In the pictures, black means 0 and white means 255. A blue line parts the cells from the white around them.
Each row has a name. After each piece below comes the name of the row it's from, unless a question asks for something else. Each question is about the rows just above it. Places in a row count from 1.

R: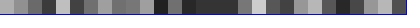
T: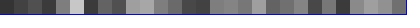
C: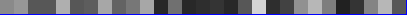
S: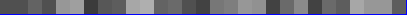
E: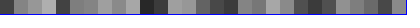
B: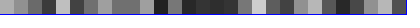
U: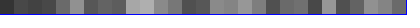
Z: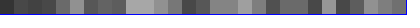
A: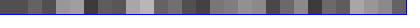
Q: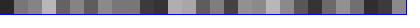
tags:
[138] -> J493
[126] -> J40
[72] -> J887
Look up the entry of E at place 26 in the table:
J40
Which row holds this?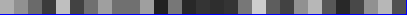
B
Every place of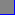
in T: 17 22

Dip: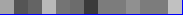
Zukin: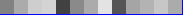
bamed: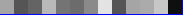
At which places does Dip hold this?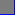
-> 8 9 11 12
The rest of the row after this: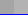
[199 171]
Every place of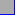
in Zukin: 2 7 13
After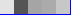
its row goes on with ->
[15]

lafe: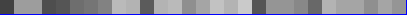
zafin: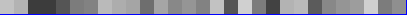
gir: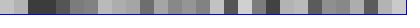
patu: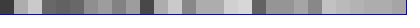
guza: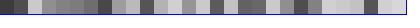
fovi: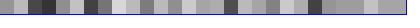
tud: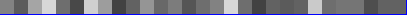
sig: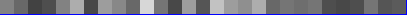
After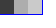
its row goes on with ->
[104  98 104 143 157 130 157  72 173 202 136 173 173 208 215  98 149 149
 165 136 194 186 179 173 173 165]
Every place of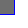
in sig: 22
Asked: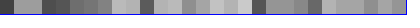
lafe
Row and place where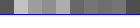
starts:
sig, 15

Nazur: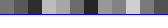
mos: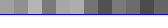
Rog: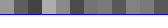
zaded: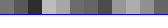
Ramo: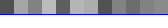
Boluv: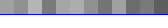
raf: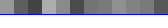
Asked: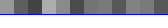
Rog
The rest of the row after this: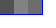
[130 138]
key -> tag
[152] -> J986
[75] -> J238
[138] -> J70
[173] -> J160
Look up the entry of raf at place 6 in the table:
J238
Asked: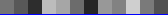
Nazur

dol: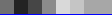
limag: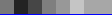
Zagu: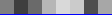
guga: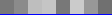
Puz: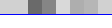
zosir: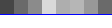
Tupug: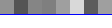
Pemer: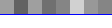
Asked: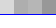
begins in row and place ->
zosir, 4
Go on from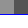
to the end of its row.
[133 127 159 217  92 159]
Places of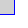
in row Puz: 1 2 8
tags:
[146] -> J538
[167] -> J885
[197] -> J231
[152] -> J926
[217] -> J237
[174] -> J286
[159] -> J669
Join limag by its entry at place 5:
J926
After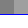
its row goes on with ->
[217  92 159]
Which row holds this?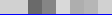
Puz

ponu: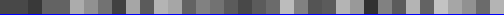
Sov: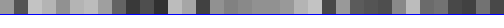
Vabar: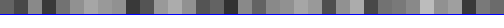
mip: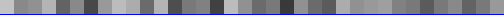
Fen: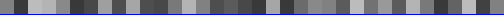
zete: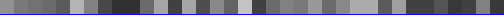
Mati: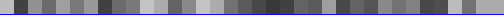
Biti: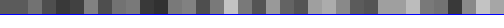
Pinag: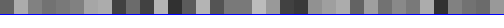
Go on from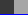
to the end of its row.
[ 57 107 137 129  91 188 114 153  91 180 121  57  99 188  65 129]
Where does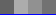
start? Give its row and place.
ponu, 5
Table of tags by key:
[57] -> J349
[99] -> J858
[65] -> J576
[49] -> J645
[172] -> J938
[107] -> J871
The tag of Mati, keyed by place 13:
J858
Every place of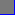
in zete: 2 22
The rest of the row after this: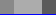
[159  65  65  84  57  65 129  57]

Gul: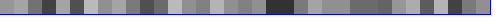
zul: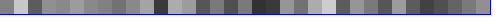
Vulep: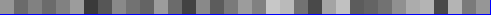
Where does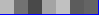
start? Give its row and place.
Vulep, 21
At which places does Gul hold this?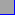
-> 2 5 9 23
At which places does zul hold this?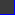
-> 12 20
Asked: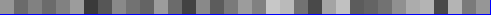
Vulep
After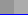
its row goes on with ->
[ 92 180  66 122 144]

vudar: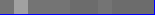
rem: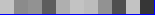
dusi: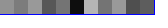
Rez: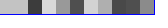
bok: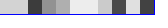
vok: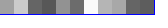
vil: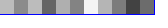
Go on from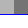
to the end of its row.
[153  79  93]
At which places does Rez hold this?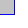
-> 1 2
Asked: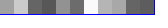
vok
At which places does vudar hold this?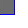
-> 6 7 9 10 11
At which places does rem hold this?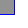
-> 3 8
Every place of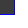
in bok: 3
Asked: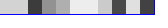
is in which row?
bok

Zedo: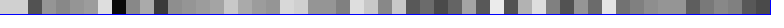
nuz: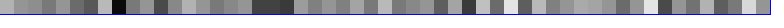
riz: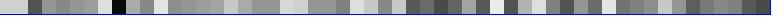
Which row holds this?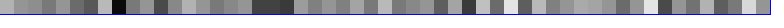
nuz
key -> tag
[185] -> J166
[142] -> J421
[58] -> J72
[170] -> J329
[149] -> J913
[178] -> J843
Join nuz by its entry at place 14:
J843
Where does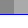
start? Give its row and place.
Zedo, 10

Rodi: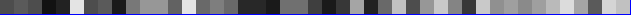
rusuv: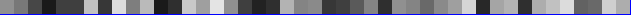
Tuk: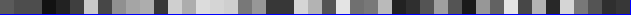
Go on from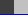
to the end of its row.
[ 55 220 126 186  26  47 201 159 228 144  63  34  47 179 132 138  55  63
  90 132  47 144 132 105 138 159 213  40 165 179  47 173 193 220  98 105
 207 173]
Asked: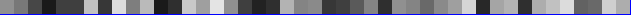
rusuv
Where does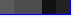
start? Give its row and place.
Tuk, 1

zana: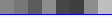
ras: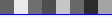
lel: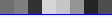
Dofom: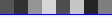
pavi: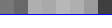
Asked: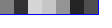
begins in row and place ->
lel, 2
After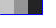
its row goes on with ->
[78]
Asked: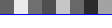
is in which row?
ras

